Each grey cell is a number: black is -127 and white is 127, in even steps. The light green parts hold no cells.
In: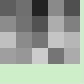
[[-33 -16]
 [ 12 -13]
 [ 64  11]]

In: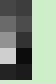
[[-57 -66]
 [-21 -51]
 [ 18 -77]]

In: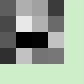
[[ -33   47]
 [ -55  104]
 [ -39 -127]]

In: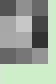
[[-44  16]
 [ 39  71]
 [ 40  43]]

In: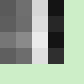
[[-37 -16]
 [-33 -18]
 [ -9  10]]

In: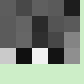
[[-34 -55]
 [-36 -27]
 [-36 -25]]

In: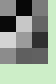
[[  17 -120]
 [-118   71]
 [  83   27]]

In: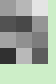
[[ 28  55]
 [-45 -55]
 [ 35  16]]
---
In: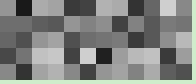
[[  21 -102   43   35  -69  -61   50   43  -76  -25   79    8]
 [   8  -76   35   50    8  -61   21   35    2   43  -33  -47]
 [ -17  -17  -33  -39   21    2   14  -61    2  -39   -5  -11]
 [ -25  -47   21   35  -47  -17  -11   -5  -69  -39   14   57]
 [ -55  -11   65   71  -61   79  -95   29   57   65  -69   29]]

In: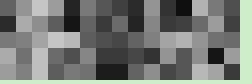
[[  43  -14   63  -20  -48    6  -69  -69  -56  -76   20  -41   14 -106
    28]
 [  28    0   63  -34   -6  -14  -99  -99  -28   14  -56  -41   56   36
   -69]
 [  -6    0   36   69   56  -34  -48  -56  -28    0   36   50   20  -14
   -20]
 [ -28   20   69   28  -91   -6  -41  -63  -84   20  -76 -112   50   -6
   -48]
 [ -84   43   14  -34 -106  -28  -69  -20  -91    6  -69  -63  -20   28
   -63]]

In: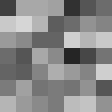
[[ 73  86  53 -34 -19  18   4]
 [ 53  26  10  -4  60  67  18]
 [ 26  10 -27 -27  79  53  73]
 [ -4  33 -11  -4 -11  18 -42]
 [-19 -42  40  10 -90 -56 -11]
 [-27 -34   4  46  26   4  79]
 [-63  40  40  33 -78 -42 -19]]

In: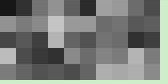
[[  60  -51  -70  -78   10  -19    4   -4   52   -4]
 [  18   -4   10   68   25   25  -19  -12  -39  -33]
 [  -4  -27  -45  -39  -51  -27   46   40   46   10]
 [ -57  -39  -64   52  -27  -45  -12  -19  -78  -64]
 [-104  -78  -12   18  -33  -84   32   25  -19  -51]]

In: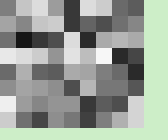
[[ 111   28    6   20   20  -71  -35  -49   84]
 [ 104   92   76   20   98   61  119  -85  -57]
 [  76  -15  -57   14   -8  -63   -1   48   84]
 [  36    6   69   76  -71  -27  -49  -15    6]
 [  14   36   28   14  -49   54   -8   -8  -41]
 [  -1   69   92   28  -71   92   76  -21  -35]
 [ -15 -105  -71  -49   92  -85   42   54   42]
 [ -21   48  -27  -35   42   36   -1  -21  -85]]

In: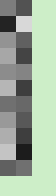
[[ 68 -99]
 [ 54 -65]
 [ 46 -65]
 [ 39 -59]
 [ 25 -39]
 [ 19 -31]
 [ 12   4]
 [ -2 -45]
 [-15 -23]
 [-31 -15]
 [-92  88]]
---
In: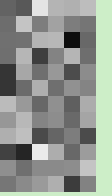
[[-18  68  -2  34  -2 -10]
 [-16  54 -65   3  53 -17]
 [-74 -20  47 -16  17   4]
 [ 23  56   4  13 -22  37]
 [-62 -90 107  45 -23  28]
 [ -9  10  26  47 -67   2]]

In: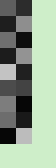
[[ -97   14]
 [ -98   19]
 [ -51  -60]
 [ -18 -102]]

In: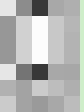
[[ 23  81 124  71  55]
 [ 23  81 124  71  51]
 [ 49  35  76  61  47]]

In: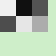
[[-50 101  44]]

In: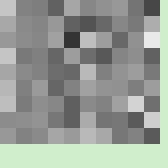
[[ 40  10   5  23 -29 -45 -23   6  -7  44]
 [ 67  -5   0 -25  29 -17 -40   4  13 -31]
 [ 54   1  27 -25   3  34  18  16  -1  28]
 [ 11  14  19  -8 -33  43 -10  -9 -36  78]]

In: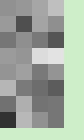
[[ 25 -48  36  15]
 [ 27  21  91  99]
 [ 54  -5 -18 -35]
 [-79  55  16  -9]]

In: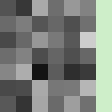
[[-22  -2 -42 -25 -48 -16]
 [-18   1 -50 -26 -48 -24]
 [-54 -52  41  -8  -7  54]]
